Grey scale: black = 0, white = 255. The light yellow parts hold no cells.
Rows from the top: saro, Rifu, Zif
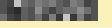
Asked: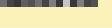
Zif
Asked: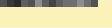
Rifu
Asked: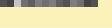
saro

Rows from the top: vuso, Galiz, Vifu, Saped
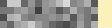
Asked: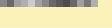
Saped
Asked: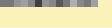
Galiz
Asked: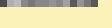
Vifu
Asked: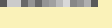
vuso

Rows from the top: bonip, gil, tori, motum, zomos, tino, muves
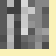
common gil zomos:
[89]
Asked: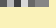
bonip
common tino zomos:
[76]
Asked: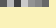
motum

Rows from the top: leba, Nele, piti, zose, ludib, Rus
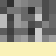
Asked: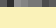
leba
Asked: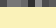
Nele
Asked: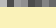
zose
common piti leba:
[76]

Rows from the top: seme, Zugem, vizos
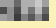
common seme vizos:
[159]
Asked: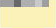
seme
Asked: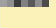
vizos

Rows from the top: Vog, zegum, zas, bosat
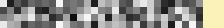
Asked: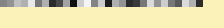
zas
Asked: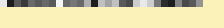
Vog
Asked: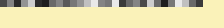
zegum

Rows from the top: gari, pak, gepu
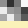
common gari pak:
[143]
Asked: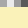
gepu
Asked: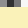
gari

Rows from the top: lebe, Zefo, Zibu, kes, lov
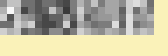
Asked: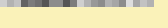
lov
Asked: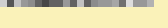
Zibu
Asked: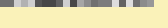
kes
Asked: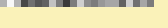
Zefo
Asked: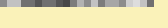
lebe

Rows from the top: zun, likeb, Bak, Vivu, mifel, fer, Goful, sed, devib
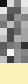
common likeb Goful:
[92]
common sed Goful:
[131]
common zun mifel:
[218]

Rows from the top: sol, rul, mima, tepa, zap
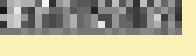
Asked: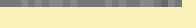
zap
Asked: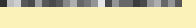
tepa
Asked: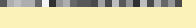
sol
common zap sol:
[103]

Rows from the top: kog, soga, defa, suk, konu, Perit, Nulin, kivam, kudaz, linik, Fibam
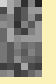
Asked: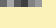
konu
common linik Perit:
[167]
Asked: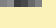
Fibam
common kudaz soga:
[90]
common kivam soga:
[90]

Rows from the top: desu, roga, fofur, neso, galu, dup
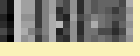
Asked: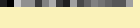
fofur
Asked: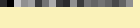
dup

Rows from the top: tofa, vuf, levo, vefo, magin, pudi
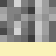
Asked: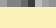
vuf
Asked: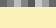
vefo
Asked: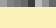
pudi

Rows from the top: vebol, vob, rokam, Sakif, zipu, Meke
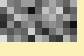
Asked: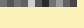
zipu
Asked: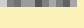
vebol
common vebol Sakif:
[128]
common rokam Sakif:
[128]

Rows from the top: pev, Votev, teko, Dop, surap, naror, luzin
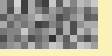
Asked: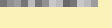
luzin
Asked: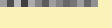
Votev
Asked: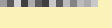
pev

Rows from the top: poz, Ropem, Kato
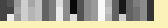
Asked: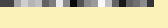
Ropem
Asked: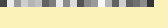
Kato

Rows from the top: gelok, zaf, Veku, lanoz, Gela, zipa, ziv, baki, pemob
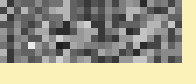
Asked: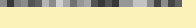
pemob
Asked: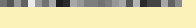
ziv

